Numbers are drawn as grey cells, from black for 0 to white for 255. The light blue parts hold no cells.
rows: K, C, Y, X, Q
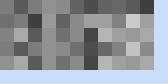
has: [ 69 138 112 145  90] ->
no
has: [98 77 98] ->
yes
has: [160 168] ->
no
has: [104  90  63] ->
yes
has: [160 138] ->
no

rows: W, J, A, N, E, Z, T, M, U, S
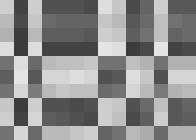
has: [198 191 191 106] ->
yes
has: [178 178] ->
yes
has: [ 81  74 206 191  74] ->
yes
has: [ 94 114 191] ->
yes
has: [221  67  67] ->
yes
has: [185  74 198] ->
yes
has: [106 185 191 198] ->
no

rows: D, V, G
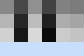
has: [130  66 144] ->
no
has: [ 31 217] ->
no
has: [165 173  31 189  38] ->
no

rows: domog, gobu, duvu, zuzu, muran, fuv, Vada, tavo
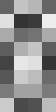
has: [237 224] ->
no
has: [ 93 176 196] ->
yes
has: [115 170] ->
yes
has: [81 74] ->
no

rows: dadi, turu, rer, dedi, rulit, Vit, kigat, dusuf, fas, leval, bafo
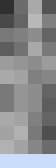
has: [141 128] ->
no
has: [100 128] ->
no
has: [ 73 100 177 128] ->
no
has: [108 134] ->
no
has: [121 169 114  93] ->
no
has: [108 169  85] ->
yes
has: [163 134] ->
yes

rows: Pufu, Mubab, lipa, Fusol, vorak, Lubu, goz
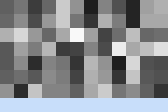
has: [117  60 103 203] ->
yes
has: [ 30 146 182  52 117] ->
no
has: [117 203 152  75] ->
no

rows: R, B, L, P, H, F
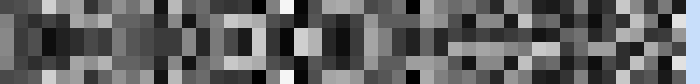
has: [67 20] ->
no
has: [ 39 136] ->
yes
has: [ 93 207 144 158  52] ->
yes
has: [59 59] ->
yes

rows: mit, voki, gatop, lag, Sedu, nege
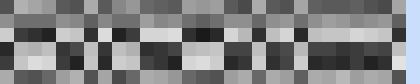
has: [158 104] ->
no
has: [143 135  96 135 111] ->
yes
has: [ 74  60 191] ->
no
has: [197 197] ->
yes

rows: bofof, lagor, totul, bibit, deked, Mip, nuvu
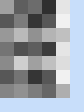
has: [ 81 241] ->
no
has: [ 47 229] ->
yes
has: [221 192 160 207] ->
no
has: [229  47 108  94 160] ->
no
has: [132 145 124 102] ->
yes
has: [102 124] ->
no
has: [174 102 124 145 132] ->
no

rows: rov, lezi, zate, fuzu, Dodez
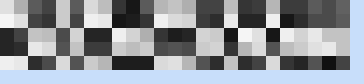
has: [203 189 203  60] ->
no
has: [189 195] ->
no
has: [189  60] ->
no
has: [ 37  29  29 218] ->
no

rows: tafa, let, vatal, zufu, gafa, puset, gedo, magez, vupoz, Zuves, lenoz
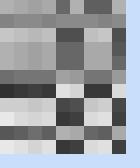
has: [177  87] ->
no
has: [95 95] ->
yes
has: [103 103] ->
yes
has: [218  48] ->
no
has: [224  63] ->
yes
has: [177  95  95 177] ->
yes

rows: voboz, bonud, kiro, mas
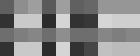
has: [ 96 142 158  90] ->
yes
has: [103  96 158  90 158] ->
no
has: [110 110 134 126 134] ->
yes
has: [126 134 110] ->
yes

